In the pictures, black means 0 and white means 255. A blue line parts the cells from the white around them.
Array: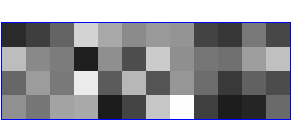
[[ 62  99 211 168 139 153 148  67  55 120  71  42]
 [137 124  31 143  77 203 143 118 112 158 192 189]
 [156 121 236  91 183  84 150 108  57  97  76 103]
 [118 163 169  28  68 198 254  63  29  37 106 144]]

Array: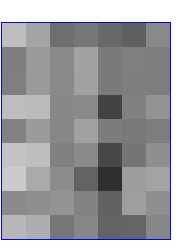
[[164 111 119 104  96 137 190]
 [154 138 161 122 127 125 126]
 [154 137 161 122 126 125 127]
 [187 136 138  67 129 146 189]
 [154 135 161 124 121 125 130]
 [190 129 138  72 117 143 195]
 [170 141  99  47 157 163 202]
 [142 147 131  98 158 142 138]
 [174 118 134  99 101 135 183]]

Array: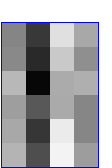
[[ 56 224 168 133]
 [ 41 201 143 137]
 [  7 171 175 184]
 [ 88 170 134 158]
 [ 54 235 134 168]
 [ 78 243 157 180]]

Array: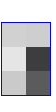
[[206 209]
 [ 61 229]
 [ 91 202]]

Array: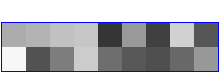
[[179 193 198  53 153  64 209  86 172]
 [ 82 125 204 110  87  79 104 152 247]]

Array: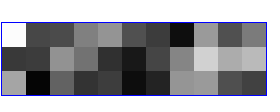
[[ 71  75 128 148  80  60  14 154  80 123 252]
 [ 60 146 114  48  24  69 133 209 172 186  57]
 [  5  98  51  61  13  35 149 154  79  65 165]]

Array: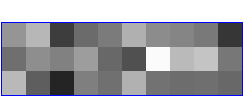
[[183  61 107 123 176 140 133 121  54 149]
 [142 129 157 104  80 251 186 196 119 111]
 [ 94  36 127 112 177 114 109 111 104 185]]

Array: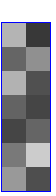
[[ 56 180]
 [144 101]
 [ 80 178]
 [ 69  99]
 [101  69]
 [204 121]
 [ 78 153]]
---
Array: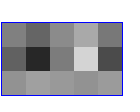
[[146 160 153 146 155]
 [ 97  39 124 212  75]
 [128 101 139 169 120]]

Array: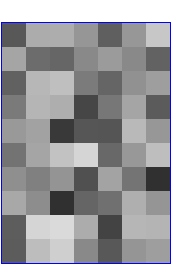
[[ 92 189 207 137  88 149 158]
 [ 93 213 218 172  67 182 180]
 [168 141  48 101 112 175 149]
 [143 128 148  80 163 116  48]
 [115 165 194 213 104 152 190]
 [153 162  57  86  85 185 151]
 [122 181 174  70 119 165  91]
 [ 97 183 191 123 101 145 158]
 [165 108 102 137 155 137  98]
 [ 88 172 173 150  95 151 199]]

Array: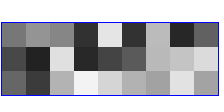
[[102  59 179 243 213 178 162 226 163]
 [ 72  34 224  40  68  90 185 196 219]
 [119 148 134  49 229  50 187  39  97]]

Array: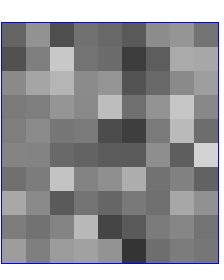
[[157 127 155 161 147  53 110 124 118]
 [125 114 132 185  69  90 123 134 115]
 [168 138  90 116 102 121 111 167 145]
 [112 124 195 131 143 174 114 130  98]
 [132 131 105  99  92  91 142  94 210]
 [126 139 119 122  76  62 122 186 109]
 [122 126 149 137 189 111 147 198 136]
 [138 165 181 139 148  83 105 138 158]
 [ 81 126 200 115 108  60  93 170 167]
 [100 146  78 113 104  89 141 149 115]]

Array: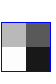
[[253  24]
 [185  89]]

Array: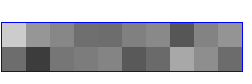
[[109  60 118 124 132  89 106 168 142 108]
 [204 150 135 111 109 128 137  86 131 148]]

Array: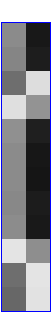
[[103 226]
 [110 228]
 [228 142]
 [140  25]
 [136  28]
 [139  21]
 [139  23]
 [144  31]
 [223 147]
 [110 221]
 [133  29]
 [139  24]]

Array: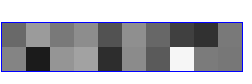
[[132  27 149 162  45 139  90 246 123 119]
 [105 155 121 141  82 143 103  64  49 121]]
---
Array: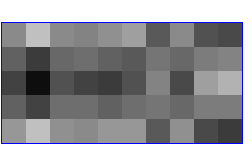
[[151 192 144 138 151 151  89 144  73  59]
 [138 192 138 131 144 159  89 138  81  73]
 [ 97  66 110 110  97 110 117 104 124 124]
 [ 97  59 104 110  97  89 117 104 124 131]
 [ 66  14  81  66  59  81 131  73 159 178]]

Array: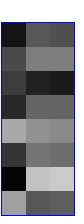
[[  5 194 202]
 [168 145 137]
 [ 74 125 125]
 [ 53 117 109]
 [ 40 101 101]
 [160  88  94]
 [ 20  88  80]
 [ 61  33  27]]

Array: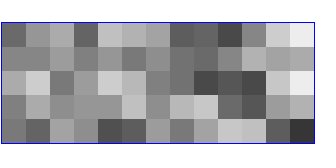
[[106 150 171 100 192 178 163  93 100  73 134 205 237]
 [121 100 163 142  80  93 156 121 163 199 192  93  54]
 [134 134 156 128 150 121 142 114 106 134 178 163 171]
 [128 171 142 150 150 192 142 184 199 106  86 156 178]
 [171 205 121 156 205 184 128 114  73  86  73 199 237]]

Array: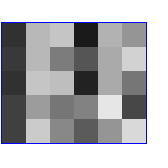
[[ 49 184 197  26 178 149]
 [ 49 197 190  34 170 118]
 [ 64 203 136  91 149 217]
 [ 57 184 124  85 170 210]
 [ 64 156 118 130 230  71]]

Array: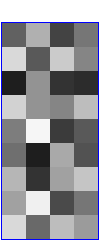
[[217  89 203 133]
 [217 105 189 155]
 [111  30 169  82]
 [182  51 161 197]
 [210 147 133 189]
 [161 240  74 118]
 [ 97 176  67 118]
 [125 246  59  89]
 [ 30 147  51  44]]

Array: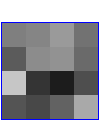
[[127 133 154 114]
 [ 91 140 146 106]
 [ 84  72  98 169]
 [198  52  28  78]]

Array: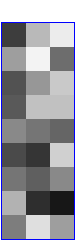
[[ 61 185 236]
 [ 74  53 208]
 [ 82 151 201]
 [ 89 193 193]
 [125 223 158]
 [117  95 137]
 [158 243 109]
 [137 117 101]
 [178  46  23]]

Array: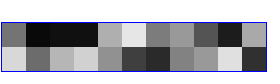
[[216 108 182 209 145  63  42 130 153 224  48]
 [116   9  16  16 175 230 124 153  84  28 169]]

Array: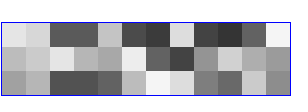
[[188 203 229 182 168 237  98  67 148 209 174 155]
 [229 215  90  90 196  75  59 221  67  52  98 245]
 [161 182  82  82  98 188 245 221 126 105 203 141]]
